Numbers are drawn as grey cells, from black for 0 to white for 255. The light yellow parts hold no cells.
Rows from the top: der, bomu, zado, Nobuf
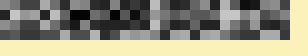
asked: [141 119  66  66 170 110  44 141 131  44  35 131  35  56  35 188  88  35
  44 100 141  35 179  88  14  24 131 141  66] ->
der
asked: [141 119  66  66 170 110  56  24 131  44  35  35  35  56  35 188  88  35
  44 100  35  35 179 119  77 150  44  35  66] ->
zado

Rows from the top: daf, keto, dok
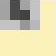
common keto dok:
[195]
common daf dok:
[195]
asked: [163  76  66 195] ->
keto
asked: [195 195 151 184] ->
dok

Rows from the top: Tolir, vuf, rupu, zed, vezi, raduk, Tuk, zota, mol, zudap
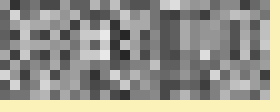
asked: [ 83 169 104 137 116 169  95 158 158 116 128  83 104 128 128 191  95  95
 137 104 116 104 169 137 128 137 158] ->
Tuk
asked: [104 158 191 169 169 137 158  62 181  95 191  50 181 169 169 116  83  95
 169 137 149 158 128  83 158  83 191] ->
rupu
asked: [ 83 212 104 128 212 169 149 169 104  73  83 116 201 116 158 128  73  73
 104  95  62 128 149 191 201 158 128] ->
mol
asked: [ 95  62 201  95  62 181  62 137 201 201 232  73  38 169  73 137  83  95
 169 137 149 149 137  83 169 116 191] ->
zed
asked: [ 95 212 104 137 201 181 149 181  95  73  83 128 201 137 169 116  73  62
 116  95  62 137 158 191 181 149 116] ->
vuf

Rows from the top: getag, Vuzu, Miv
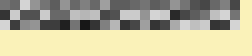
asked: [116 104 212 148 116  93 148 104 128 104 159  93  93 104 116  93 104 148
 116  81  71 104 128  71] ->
getag
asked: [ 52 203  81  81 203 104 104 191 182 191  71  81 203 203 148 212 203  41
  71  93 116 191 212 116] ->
Vuzu
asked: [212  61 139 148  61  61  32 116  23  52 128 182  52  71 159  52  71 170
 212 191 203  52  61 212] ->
Miv

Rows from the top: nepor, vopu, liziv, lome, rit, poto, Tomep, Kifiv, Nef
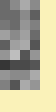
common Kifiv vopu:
[138]
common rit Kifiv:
[170]
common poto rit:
[85]
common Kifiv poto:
[149]
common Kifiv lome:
[138]
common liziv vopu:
[107]

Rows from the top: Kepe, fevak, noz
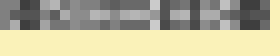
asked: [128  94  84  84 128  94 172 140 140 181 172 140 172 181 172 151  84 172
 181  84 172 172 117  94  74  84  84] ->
fevak
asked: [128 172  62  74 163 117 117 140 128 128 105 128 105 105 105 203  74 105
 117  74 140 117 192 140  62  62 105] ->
noz
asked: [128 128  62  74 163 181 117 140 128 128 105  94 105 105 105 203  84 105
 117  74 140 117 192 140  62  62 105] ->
Kepe

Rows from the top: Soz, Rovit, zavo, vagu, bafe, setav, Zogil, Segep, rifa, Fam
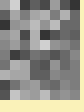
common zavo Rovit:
[105]
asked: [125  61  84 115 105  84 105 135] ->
setav
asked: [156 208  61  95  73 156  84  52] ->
Soz
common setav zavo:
[105]
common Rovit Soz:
[95]
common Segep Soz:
[95]

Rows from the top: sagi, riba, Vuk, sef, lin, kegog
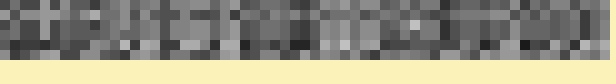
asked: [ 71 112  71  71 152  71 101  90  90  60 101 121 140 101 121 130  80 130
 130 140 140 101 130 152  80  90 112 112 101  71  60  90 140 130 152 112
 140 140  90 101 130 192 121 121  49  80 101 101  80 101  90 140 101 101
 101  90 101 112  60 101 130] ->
Vuk
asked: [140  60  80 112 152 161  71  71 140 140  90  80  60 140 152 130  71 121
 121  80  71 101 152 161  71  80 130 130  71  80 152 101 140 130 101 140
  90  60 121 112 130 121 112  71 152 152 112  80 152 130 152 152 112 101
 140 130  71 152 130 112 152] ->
kegog
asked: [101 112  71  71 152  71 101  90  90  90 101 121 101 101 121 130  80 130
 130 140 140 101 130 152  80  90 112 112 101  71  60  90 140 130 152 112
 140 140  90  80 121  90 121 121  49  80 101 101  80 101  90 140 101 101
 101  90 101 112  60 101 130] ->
sef
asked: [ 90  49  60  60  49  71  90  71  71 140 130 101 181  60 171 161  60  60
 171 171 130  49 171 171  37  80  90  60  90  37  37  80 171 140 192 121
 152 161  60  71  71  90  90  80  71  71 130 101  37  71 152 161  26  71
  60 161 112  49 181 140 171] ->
lin

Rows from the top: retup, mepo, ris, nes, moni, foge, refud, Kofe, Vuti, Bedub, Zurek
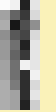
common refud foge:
[229]
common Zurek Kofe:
[162]
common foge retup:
[229]
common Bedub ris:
[173]

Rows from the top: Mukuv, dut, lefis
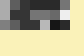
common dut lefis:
[53]
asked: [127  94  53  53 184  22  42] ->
lefis
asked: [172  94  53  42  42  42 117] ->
Mukuv
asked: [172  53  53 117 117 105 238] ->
dut

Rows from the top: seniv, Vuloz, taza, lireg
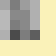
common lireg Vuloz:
[176]
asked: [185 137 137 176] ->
Vuloz
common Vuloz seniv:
[176]
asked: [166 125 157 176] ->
seniv
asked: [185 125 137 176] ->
taza

